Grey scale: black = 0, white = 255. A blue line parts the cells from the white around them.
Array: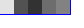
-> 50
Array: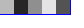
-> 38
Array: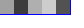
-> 60
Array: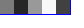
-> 38
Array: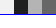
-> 31
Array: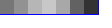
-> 51
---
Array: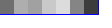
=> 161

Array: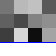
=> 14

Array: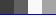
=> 249

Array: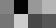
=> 72

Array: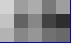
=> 150

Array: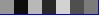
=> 184
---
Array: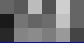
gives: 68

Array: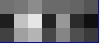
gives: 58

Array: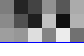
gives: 113

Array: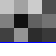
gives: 57

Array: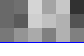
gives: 128

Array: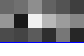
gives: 38
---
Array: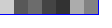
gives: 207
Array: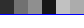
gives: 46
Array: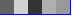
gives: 97
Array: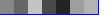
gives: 135
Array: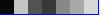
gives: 8
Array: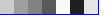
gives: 203
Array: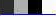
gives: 45
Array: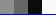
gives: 143
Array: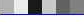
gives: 177
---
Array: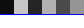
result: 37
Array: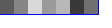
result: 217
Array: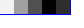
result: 80
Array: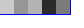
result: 179
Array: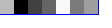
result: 65
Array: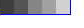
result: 133
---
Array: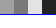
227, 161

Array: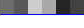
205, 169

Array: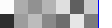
252, 230

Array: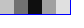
224, 195

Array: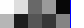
254, 222

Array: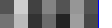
206, 186

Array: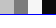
246, 195

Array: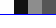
254, 141
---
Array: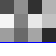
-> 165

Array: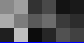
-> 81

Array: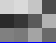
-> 164

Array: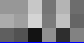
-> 46

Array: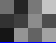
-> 99

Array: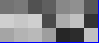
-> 44

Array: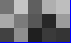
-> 58
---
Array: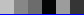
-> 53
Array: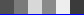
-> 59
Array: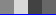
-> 103
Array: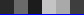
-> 62
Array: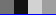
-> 159
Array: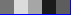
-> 93
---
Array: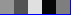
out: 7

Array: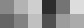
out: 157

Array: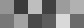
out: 217

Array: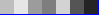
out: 85

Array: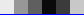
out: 59

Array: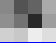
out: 237

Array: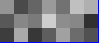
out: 108

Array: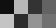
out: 147

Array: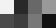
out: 120
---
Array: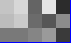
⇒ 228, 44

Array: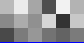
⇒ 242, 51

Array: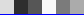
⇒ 249, 46

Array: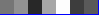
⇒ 253, 40

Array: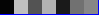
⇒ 191, 4

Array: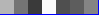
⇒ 251, 58

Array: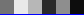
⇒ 233, 13

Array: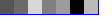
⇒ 215, 2
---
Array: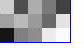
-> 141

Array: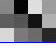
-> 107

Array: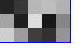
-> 62

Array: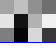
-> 215

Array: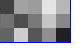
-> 85

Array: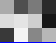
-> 135

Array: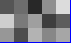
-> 179

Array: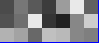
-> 104

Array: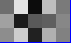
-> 33
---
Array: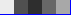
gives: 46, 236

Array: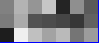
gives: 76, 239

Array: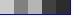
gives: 181, 203

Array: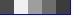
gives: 158, 240

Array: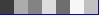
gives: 220, 247

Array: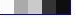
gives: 202, 251

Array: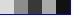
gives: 56, 219
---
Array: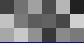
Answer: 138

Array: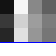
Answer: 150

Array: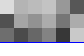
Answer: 55

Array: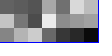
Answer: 40

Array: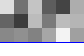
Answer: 243

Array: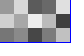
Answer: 124
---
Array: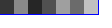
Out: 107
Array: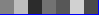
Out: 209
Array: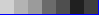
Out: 32
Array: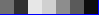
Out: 90
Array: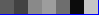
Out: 12
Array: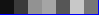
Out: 200
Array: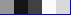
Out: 250
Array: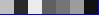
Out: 156
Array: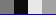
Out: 232
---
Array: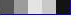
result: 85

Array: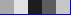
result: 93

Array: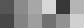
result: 71

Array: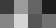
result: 59

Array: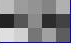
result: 44

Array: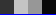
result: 51

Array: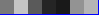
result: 37
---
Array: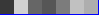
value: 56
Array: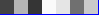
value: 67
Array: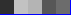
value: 47
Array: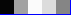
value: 5
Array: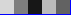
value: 215
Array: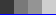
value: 56
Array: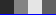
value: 42
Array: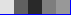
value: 226
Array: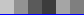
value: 198
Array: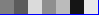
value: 127
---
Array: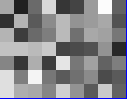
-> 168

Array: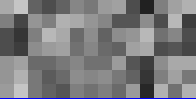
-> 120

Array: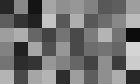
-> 166

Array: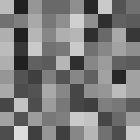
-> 63

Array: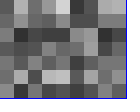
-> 118
